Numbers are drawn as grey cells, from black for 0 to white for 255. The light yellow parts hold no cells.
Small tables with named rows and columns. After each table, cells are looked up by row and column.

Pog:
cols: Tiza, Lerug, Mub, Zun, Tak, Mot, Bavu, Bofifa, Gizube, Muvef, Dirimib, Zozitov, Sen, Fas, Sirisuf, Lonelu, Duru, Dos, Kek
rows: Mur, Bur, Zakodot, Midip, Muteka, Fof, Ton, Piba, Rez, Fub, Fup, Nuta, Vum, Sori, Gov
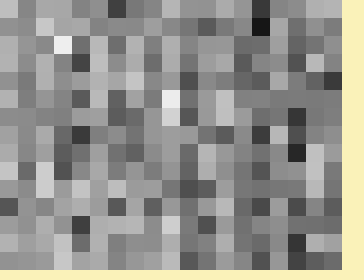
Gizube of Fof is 123
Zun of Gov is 199
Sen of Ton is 191
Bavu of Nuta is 88
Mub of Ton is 131
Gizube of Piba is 150
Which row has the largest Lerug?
Sori

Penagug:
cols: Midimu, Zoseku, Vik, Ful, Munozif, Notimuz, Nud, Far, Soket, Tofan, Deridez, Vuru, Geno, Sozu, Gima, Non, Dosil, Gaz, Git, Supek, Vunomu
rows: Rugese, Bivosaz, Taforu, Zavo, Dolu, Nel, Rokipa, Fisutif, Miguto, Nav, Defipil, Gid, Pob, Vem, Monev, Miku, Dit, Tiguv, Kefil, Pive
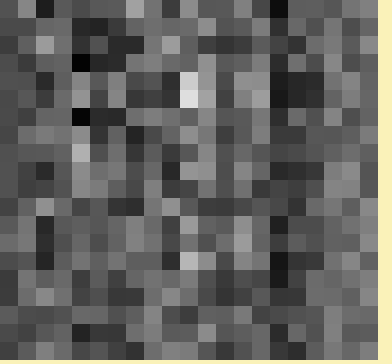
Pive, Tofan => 128
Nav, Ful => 86
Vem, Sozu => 155
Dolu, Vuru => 148
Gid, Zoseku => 97
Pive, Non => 56
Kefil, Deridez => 92
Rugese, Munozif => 75
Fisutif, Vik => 122
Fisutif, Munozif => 139
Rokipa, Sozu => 89
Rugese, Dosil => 93
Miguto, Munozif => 176
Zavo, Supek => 77
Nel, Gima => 157
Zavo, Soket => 126
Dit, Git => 107
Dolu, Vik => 42
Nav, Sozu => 133
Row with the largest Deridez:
Nel

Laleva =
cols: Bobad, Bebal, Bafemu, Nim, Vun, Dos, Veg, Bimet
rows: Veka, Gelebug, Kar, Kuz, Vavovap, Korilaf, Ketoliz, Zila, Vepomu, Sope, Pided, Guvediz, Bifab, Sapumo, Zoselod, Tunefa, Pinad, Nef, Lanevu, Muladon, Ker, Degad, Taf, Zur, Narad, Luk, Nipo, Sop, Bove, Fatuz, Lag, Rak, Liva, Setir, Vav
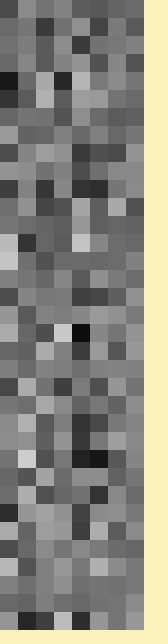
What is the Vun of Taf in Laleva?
98
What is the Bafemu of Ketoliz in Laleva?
114
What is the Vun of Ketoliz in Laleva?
142
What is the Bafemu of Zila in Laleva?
103
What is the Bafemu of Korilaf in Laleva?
177
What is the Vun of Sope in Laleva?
78
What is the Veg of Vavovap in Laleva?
139
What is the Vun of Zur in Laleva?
52
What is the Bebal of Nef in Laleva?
89
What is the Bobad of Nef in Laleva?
150
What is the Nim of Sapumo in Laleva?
91
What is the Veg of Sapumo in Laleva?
108
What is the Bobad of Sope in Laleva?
147
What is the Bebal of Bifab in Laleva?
108
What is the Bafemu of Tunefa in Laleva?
103
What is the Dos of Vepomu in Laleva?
80
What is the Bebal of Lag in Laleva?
104
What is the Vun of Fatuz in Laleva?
62
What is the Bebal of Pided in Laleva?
131
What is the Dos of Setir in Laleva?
114
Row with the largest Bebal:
Luk

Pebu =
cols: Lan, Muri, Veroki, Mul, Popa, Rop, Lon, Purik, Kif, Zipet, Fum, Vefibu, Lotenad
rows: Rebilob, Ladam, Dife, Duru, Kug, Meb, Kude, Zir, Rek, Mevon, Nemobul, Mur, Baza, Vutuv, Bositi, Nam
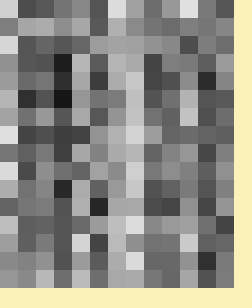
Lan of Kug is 155
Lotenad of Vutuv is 102
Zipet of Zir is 101
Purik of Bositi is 218
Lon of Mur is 167
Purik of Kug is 199
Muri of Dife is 85
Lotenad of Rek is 127
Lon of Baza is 190
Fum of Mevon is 128
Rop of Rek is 130
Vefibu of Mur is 69
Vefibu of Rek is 71
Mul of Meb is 22
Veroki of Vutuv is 122
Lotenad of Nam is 123
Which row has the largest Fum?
Rebilob

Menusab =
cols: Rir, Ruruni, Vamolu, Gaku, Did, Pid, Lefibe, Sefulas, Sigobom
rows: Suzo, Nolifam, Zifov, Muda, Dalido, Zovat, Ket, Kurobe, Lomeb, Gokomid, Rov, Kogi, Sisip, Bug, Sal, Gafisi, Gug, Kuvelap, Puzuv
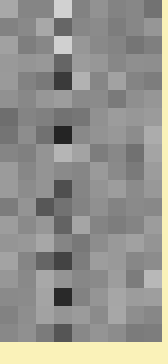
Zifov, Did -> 151
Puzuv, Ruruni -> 144
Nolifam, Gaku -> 102
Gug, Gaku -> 41
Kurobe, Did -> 137
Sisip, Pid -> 132
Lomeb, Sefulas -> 113
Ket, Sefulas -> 151
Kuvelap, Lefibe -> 167
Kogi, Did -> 131
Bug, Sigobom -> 148
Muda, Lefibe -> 135
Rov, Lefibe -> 157
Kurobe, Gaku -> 36
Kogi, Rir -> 124
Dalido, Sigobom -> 125

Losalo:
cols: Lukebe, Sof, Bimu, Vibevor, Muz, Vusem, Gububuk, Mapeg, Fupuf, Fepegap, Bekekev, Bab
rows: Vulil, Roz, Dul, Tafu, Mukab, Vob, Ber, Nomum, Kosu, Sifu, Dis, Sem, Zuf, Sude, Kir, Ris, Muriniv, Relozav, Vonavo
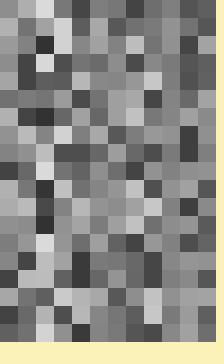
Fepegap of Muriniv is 145
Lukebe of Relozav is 67
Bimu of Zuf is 50
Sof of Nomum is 186
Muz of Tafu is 116
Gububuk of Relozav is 118
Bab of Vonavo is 110
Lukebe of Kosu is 131
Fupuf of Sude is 151
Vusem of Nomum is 168
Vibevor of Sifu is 115

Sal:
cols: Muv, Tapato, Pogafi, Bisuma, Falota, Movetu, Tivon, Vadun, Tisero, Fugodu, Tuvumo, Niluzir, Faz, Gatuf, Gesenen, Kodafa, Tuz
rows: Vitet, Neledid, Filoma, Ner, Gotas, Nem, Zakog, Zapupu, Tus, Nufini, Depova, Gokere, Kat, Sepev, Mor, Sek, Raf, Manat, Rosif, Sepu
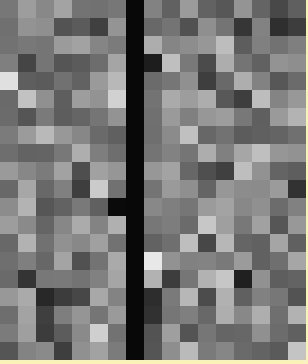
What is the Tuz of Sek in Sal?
99
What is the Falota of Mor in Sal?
81
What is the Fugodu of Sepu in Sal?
142
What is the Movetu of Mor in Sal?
115
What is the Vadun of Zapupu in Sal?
8
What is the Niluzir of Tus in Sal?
173
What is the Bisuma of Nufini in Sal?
162
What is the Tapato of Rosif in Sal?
159
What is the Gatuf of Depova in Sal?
140

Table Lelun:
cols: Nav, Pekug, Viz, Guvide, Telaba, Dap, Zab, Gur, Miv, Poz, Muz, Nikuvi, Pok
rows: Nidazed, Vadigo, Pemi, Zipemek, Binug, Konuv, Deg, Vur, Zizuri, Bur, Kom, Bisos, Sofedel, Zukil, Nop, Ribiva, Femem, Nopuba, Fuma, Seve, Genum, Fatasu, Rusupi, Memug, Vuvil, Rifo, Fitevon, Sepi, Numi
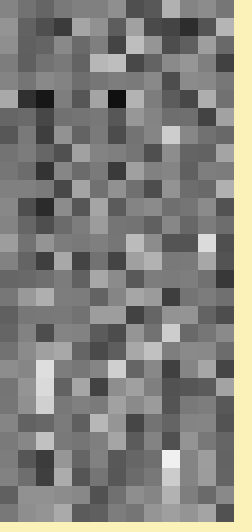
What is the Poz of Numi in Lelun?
159
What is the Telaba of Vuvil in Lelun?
117
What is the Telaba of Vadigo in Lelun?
165
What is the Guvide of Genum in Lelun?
125
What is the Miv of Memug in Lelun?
115
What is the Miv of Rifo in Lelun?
111
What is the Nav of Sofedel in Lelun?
132
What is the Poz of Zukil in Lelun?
84
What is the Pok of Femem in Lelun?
112
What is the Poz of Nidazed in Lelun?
177
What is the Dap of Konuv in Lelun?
164
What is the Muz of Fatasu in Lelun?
86
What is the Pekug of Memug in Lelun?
98
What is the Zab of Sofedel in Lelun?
117
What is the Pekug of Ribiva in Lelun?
105
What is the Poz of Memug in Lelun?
100
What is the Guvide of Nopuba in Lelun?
121
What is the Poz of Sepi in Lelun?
178
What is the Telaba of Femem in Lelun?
124

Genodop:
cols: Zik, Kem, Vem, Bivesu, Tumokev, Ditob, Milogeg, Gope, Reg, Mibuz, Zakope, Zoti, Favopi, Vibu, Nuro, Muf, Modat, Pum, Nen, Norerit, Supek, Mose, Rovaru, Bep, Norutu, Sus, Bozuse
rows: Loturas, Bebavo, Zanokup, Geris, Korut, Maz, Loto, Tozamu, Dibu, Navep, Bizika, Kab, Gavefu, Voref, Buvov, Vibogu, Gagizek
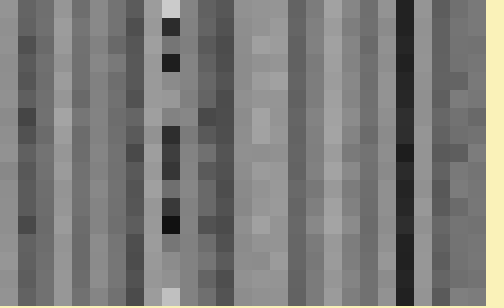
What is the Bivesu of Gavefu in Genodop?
155
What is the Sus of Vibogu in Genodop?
111
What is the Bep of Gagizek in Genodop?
148
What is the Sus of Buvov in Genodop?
114
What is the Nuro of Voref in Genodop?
147
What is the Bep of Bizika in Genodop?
145
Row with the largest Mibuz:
Loturas

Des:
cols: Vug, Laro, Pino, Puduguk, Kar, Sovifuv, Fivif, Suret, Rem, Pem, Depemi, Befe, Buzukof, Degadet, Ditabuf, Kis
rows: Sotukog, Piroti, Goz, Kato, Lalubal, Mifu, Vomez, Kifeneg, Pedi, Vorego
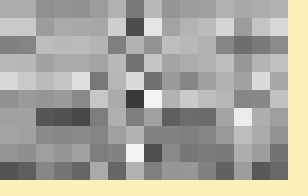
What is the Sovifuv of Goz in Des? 180
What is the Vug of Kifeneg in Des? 164
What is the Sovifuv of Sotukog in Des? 156
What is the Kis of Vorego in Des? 104
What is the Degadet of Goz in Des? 110
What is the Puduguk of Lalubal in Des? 197
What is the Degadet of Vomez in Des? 236
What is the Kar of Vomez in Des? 70
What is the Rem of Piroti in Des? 229
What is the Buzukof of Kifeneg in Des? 153
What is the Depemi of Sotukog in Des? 157
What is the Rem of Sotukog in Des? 185
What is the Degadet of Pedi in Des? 174
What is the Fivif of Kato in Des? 185
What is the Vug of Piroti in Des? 202

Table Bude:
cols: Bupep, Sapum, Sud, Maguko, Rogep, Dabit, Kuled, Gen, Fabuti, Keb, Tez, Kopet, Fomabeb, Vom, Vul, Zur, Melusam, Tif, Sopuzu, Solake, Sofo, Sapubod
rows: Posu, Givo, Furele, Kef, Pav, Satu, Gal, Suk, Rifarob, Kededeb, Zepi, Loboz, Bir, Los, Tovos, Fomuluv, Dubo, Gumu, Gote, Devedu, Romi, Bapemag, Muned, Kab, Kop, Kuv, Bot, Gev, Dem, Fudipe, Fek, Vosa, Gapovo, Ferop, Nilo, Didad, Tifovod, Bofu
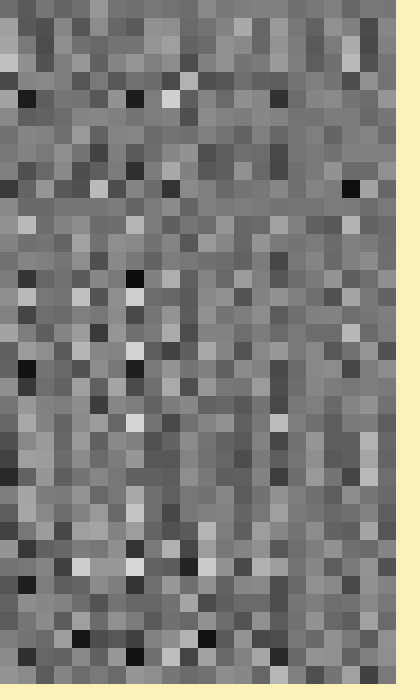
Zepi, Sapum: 100
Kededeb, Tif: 121
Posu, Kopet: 137
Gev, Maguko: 122
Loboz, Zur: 116
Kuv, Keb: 87
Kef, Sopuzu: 111
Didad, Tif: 105
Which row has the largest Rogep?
Vosa

